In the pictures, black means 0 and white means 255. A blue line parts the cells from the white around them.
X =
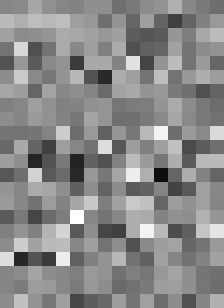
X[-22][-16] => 135
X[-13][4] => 204
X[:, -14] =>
[167, 189, 142, 80, 91, 137, 101, 158, 154, 117, 99, 37, 210, 171, 114, 70, 128, 162, 83, 164, 156, 147]
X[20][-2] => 118
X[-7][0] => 90
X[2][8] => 159
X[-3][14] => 117
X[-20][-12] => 171
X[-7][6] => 134
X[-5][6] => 159
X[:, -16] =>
[135, 186, 161, 116, 82, 141, 165, 128, 141, 116, 105, 157, 87, 148, 154, 90, 127, 139, 221, 133, 132, 140]
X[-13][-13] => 132
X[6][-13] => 163
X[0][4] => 134
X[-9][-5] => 132
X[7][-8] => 118
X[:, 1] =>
[138, 175, 140, 215, 151, 201, 157, 134, 133, 115, 169, 142, 111, 134, 135, 121, 146, 205, 39, 139, 123, 193]
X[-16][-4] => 122
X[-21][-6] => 159
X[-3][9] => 127
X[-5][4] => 188
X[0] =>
[135, 138, 167, 145, 134, 131, 143, 142, 111, 121, 140, 147, 175, 136, 121, 110]
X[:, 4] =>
[134, 190, 171, 170, 146, 148, 136, 129, 131, 204, 158, 121, 107, 143, 131, 125, 211, 188, 237, 135, 136, 159]
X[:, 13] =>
[136, 100, 126, 116, 115, 152, 112, 140, 137, 154, 75, 90, 172, 89, 145, 142, 95, 102, 114, 142, 143, 80]
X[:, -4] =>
[175, 63, 150, 161, 188, 115, 122, 170, 166, 110, 193, 174, 101, 67, 156, 144, 77, 163, 133, 164, 159, 140]
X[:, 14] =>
[121, 129, 168, 140, 155, 174, 80, 120, 121, 137, 93, 184, 130, 160, 160, 177, 196, 117, 131, 117, 118, 133]
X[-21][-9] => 111
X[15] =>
[90, 121, 70, 107, 125, 255, 134, 116, 135, 173, 171, 131, 144, 142, 177, 150]
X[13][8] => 140
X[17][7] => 115
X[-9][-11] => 96

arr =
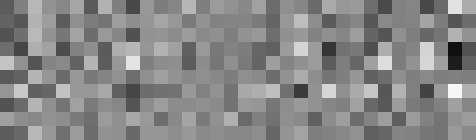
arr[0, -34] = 92
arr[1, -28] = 124
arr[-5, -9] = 150
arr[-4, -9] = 170
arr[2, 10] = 146
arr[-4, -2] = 246
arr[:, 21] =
[134, 189, 152, 212, 144, 171, 59, 154, 137, 163]
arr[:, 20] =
[144, 151, 144, 155, 131, 146, 112, 141, 143, 148]
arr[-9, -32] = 178
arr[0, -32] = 183
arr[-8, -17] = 146
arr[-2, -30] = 141
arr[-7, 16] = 130
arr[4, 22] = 155
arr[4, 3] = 132
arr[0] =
[92, 128, 183, 146, 135, 165, 90, 178, 127, 73, 152, 125, 133, 182, 127, 155, 145, 136, 161, 108, 144, 134, 106, 170, 151, 154, 110, 74, 129, 133, 72, 106, 226, 171]
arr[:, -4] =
[72, 164, 103, 212, 214, 137, 67, 114, 130, 119]
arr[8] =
[159, 142, 135, 146, 141, 123, 111, 155, 143, 168, 153, 109, 136, 164, 122, 145, 175, 106, 128, 114, 143, 137, 96, 140, 158, 109, 131, 157, 94, 155, 130, 116, 146, 156]
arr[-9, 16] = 132
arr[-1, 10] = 150
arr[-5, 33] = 126
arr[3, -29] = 129
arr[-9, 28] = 129
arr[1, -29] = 143
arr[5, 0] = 90
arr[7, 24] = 128
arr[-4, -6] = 178
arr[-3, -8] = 104
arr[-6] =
[196, 145, 84, 132, 137, 98, 180, 92, 152, 227, 127, 140, 142, 92, 140, 118, 143, 122, 101, 158, 131, 144, 155, 92, 126, 102, 160, 221, 125, 146, 214, 160, 28, 98]
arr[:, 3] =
[146, 157, 146, 162, 132, 150, 102, 143, 146, 152]
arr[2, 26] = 101
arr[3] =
[110, 70, 174, 162, 77, 129, 142, 91, 174, 182, 150, 178, 160, 97, 153, 121, 130, 125, 102, 96, 155, 212, 155, 54, 114, 121, 79, 174, 124, 132, 212, 132, 16, 82]
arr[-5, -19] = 136
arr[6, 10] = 109
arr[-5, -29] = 152

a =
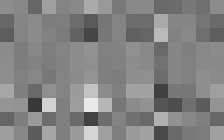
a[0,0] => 140
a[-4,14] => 142
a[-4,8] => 128
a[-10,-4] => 107
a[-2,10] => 105
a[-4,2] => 105
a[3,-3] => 127
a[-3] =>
[149, 147, 56, 210, 127, 157, 233, 183, 118, 139, 146, 84, 78, 111, 92, 148]
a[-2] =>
[101, 125, 153, 108, 128, 106, 66, 109, 131, 113, 105, 177, 145, 135, 127, 104]
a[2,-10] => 70
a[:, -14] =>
[102, 138, 139, 135, 130, 135, 105, 56, 153, 92]
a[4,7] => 127
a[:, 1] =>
[135, 132, 131, 124, 125, 129, 126, 147, 125, 135]
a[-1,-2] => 124
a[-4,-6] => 162
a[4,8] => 129
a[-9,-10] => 90
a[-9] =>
[103, 132, 138, 125, 126, 108, 90, 118, 131, 108, 109, 170, 134, 133, 117, 107]
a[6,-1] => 159
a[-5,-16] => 142
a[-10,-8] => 121
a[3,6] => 146
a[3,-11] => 140
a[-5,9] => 142
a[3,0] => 139
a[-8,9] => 96
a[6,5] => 155

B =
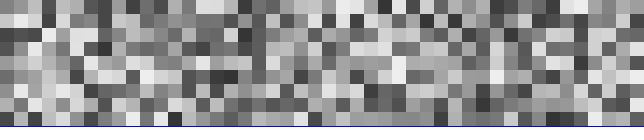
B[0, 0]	130
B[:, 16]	[182, 82, 209, 118, 187, 52, 176, 113, 93]
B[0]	[130, 150, 190, 81, 189, 175, 86, 71, 155, 65, 110, 76, 176, 121, 221, 220, 182, 59, 112, 97, 156, 191, 196, 153, 236, 228, 162, 53, 229, 74, 208, 100, 178, 142, 176, 61, 77, 125, 104, 61, 226, 237, 165, 131, 173, 158]
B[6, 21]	191
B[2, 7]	99
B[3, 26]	211
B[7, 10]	94
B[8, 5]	145
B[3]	[83, 142, 232, 165, 118, 225, 90, 54, 177, 122, 105, 113, 165, 89, 69, 111, 118, 73, 93, 183, 189, 145, 207, 85, 124, 220, 211, 224, 111, 119, 194, 201, 103, 167, 92, 214, 143, 88, 222, 110, 116, 99, 209, 98, 172, 226]
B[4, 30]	175
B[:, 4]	[189, 217, 159, 118, 148, 172, 231, 141, 218]
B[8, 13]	186
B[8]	[72, 181, 67, 190, 218, 145, 73, 125, 158, 236, 118, 231, 53, 186, 150, 121, 93, 120, 184, 169, 160, 225, 74, 155, 193, 157, 160, 154, 136, 135, 143, 64, 177, 121, 111, 120, 202, 87, 135, 52, 66, 97, 236, 168, 179, 96]
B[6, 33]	153
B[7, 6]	173
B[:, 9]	[65, 189, 188, 122, 222, 90, 125, 180, 236]
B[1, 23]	74
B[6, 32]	119
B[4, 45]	84
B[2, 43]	213
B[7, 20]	103
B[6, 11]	131
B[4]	[154, 181, 208, 179, 148, 102, 230, 168, 154, 222, 208, 133, 128, 169, 229, 158, 187, 197, 92, 219, 152, 116, 170, 107, 164, 150, 158, 154, 237, 172, 175, 168, 163, 96, 119, 206, 132, 92, 144, 226, 212, 60, 140, 208, 154, 84]
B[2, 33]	68
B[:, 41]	[237, 70, 77, 99, 60, 100, 214, 189, 97]
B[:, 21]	[191, 140, 174, 145, 116, 69, 191, 92, 225]
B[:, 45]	[158, 70, 103, 226, 84, 237, 125, 232, 96]

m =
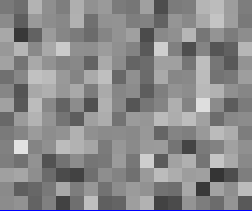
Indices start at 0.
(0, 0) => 121
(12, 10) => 154
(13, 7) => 114
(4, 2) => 169
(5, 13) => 137
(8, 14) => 161
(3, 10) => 89
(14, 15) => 108
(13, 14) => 57
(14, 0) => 140
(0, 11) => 77
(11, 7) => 120
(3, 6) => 143
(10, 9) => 138
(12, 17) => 126
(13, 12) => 110
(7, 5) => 140
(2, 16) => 124
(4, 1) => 116
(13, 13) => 168
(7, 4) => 99
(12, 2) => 142
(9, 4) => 146
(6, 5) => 169
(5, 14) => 188
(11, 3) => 82
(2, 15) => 148
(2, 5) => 123
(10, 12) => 116
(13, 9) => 155
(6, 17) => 134
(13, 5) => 125
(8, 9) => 155
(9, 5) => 177
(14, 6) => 190
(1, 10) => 130
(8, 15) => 108
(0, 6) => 145

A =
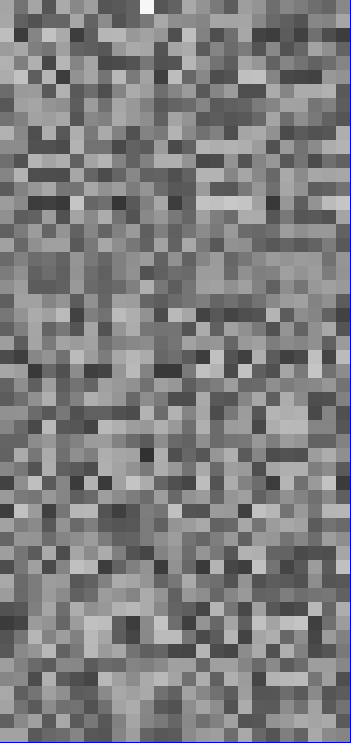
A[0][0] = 165
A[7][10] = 128
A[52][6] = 87
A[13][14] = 155
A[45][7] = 166
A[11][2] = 180
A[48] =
[134, 138, 76, 176, 92, 78, 69, 184, 160, 140, 170, 185, 164, 112, 173, 96, 175, 156, 69, 179, 184, 186, 117, 159, 78]
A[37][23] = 114
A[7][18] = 123
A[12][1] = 179
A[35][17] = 159
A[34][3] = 90
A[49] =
[168, 95, 116, 160, 143, 92, 95, 138, 168, 160, 169, 113, 97, 162, 135, 113, 92, 158, 85, 86, 109, 90, 138, 85, 92]
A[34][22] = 154
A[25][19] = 92
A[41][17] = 147
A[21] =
[95, 161, 161, 133, 148, 92, 145, 102, 159, 157, 101, 93, 107, 117, 126, 101, 112, 98, 114, 137, 155, 160, 131, 144, 92]
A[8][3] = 158
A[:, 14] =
[147, 133, 130, 91, 150, 136, 89, 133, 88, 113, 179, 73, 179, 155, 194, 160, 139, 121, 134, 156, 158, 126, 67, 172, 147, 61, 193, 114, 170, 166, 176, 143, 86, 169, 189, 155, 82, 168, 102, 149, 58, 117, 141, 69, 148, 74, 181, 103, 173, 135, 164, 112, 154]
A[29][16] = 120
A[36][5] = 182
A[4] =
[177, 127, 176, 71, 182, 132, 164, 72, 75, 83, 119, 81, 84, 182, 150, 114, 93, 165, 150, 98, 133, 115, 98, 110, 132]
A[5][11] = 63
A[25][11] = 103
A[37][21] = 162
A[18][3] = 113
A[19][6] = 109
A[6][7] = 78
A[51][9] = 165
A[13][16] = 87
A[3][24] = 99
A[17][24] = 89
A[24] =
[158, 92, 164, 122, 163, 155, 162, 112, 129, 136, 140, 107, 117, 162, 147, 150, 102, 153, 160, 125, 139, 133, 144, 96, 155]
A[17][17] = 143
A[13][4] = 117
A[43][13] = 94
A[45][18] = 165
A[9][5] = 174
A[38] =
[101, 149, 148, 108, 132, 142, 156, 123, 97, 99, 123, 141, 157, 115, 102, 126, 152, 97, 154, 150, 116, 134, 109, 157, 142]
